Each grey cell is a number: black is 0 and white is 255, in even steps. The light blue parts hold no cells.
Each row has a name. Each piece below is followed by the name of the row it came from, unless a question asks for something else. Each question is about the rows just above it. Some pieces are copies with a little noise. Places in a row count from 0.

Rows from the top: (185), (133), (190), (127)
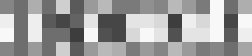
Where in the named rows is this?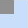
(185), 10
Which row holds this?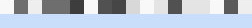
(190)
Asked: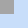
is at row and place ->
(127), 17
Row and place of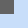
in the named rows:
(133), 5

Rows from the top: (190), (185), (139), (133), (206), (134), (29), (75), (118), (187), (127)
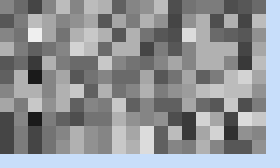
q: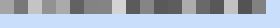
(75)
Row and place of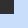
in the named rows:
(187), 16
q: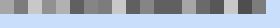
(75)
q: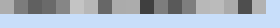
(133)
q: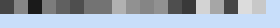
(118)
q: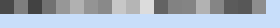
(127)
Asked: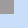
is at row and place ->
(29), 13

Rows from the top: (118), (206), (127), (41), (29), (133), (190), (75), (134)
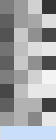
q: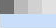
(41)
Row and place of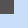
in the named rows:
(127), 0
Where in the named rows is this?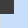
(75), 3
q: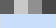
(29)

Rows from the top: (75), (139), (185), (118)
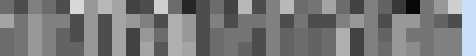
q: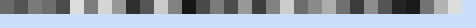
(75)
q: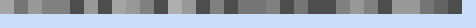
(139)
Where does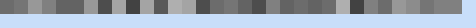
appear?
(118)
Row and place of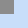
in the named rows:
(118), 29
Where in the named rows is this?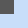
(118), 11

